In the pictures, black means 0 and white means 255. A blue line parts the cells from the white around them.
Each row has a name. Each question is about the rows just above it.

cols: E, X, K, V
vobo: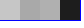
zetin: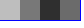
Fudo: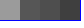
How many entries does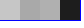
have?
4
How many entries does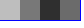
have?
4

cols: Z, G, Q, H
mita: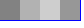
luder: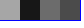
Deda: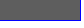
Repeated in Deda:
[94]
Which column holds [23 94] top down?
G
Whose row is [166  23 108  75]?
luder
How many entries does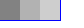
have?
3

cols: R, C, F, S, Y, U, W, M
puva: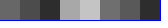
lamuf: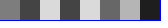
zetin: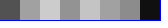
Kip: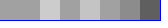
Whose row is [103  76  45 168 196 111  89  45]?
puva
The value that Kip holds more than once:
[161]

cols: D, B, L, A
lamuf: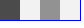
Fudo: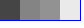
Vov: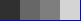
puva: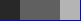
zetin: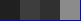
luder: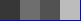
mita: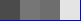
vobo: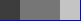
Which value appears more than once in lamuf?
[242]
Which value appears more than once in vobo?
[118]
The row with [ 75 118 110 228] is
mita
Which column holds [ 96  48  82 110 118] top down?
L
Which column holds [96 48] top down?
L

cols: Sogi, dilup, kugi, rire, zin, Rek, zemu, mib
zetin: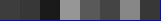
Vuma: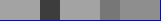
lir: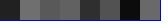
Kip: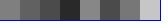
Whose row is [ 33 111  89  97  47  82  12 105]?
lir
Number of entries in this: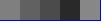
5
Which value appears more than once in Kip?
[75]
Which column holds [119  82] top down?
Rek

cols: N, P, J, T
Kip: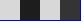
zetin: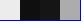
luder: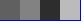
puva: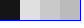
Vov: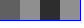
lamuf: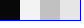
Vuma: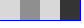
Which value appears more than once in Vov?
[143]
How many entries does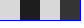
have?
4

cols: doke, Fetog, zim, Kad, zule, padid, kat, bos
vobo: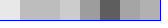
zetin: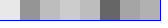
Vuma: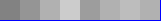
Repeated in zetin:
[189]
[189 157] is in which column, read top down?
zule
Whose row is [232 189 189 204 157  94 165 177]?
vobo
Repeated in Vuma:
[177]
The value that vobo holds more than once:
[189]
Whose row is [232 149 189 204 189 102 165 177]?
zetin
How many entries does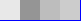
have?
4

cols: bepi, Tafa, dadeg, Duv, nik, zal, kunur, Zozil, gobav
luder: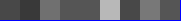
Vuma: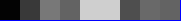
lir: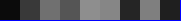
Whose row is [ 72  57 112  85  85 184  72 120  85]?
luder
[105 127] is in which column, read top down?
Zozil
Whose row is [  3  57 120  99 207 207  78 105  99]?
Vuma
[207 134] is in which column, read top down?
zal
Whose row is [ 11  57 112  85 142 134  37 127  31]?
lir

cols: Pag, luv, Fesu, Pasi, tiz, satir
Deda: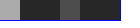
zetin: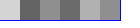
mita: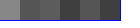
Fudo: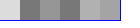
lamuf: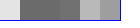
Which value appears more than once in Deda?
[39]
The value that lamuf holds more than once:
[107]
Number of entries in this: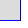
1
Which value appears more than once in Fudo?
[120]
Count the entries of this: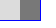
2
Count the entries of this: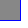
1
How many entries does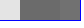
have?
4

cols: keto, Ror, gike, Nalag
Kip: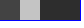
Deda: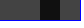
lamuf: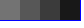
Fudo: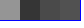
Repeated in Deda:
[67]
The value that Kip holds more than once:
[45]
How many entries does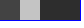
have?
4
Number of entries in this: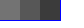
3
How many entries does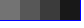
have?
4

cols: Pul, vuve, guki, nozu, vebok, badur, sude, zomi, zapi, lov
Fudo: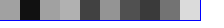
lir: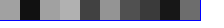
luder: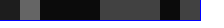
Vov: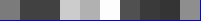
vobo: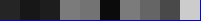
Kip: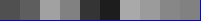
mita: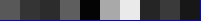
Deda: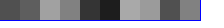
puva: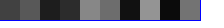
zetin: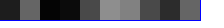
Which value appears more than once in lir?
[161]
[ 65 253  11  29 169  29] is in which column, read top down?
badur
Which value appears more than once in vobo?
[123]
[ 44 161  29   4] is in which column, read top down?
guki
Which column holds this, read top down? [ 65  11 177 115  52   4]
vebok
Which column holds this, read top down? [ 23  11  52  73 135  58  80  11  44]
zapi
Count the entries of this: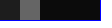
5

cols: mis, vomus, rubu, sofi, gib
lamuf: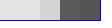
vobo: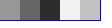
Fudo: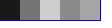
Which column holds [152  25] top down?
mis
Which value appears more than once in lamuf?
[227]
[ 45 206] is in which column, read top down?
rubu

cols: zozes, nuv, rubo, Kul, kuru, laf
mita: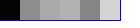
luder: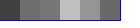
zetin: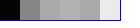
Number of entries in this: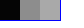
3
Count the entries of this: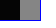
2
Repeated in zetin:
[169]
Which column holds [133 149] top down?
kuru
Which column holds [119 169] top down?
rubo
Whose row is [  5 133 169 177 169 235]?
zetin

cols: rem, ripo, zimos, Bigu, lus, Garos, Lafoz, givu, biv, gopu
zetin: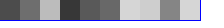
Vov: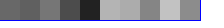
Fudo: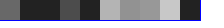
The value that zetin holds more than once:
[214]
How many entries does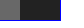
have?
3
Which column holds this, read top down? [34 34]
lus
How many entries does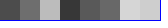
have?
8
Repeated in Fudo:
[34]
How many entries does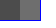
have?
2

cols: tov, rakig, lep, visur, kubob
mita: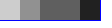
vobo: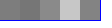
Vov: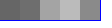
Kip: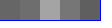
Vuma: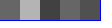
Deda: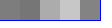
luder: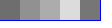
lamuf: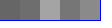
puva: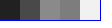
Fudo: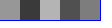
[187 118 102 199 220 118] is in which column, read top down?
visur
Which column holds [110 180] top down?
rakig
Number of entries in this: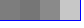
4
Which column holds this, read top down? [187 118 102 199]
visur

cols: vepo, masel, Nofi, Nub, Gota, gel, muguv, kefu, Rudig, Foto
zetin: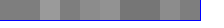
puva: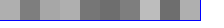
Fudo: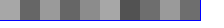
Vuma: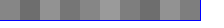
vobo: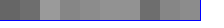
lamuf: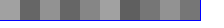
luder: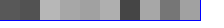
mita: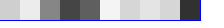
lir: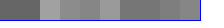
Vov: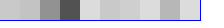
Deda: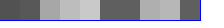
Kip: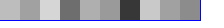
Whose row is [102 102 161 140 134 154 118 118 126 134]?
lir
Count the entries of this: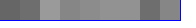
9
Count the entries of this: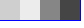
4
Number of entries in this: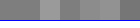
7
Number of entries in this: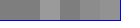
6
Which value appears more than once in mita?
[214]
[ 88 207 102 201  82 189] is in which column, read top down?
vepo

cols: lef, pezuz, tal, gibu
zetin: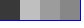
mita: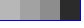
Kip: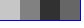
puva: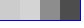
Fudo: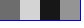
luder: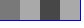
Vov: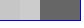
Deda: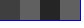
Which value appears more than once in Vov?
[102]
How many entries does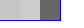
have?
3
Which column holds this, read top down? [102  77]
gibu
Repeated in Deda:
[96]
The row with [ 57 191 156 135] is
zetin
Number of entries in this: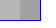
2

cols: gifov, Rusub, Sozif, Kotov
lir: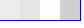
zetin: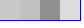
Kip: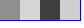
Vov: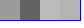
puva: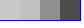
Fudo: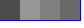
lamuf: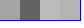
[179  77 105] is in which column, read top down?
Kotov
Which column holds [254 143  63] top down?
Sozif

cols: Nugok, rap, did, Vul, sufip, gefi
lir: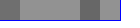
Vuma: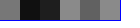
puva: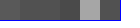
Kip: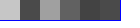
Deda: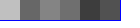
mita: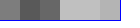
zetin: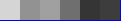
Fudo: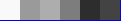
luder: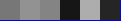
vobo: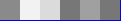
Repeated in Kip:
[74]
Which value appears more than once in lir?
[146]
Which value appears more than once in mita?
[192]
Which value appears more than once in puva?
[81]
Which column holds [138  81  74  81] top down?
gefi

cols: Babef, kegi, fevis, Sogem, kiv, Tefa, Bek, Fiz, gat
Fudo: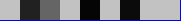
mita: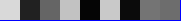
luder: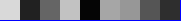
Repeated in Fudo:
[194]
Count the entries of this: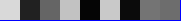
9
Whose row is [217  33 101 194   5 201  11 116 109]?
mita
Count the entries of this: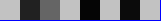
8
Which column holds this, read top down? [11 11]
Bek

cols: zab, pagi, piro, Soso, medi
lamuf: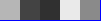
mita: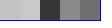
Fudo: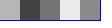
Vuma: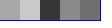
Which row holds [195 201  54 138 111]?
mita
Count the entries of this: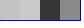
4
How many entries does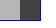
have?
2
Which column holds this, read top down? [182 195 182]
zab

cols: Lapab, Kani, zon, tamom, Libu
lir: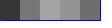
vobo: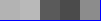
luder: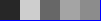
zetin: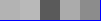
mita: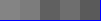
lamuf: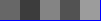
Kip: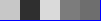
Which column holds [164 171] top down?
tamom
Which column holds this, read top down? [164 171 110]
tamom

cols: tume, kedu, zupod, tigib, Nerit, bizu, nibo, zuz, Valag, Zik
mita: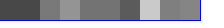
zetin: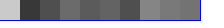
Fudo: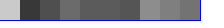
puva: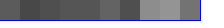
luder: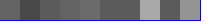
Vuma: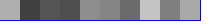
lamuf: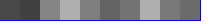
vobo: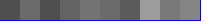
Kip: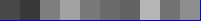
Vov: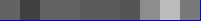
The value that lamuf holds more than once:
[175]
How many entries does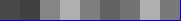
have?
9
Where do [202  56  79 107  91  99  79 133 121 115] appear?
zetin
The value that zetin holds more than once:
[79]
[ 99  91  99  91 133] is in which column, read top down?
bizu
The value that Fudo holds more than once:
[91]

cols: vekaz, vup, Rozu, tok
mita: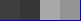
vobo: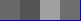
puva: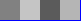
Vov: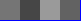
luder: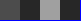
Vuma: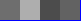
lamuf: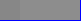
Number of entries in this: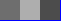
3
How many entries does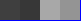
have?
4
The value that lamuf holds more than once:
[141]
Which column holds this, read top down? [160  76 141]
Rozu
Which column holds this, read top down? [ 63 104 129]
vekaz
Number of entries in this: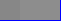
3

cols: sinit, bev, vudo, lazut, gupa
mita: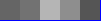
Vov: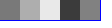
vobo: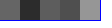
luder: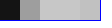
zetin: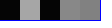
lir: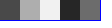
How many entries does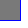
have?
1
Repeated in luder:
[199]
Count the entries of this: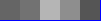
5
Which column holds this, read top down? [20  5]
sinit
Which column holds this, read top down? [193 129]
gupa

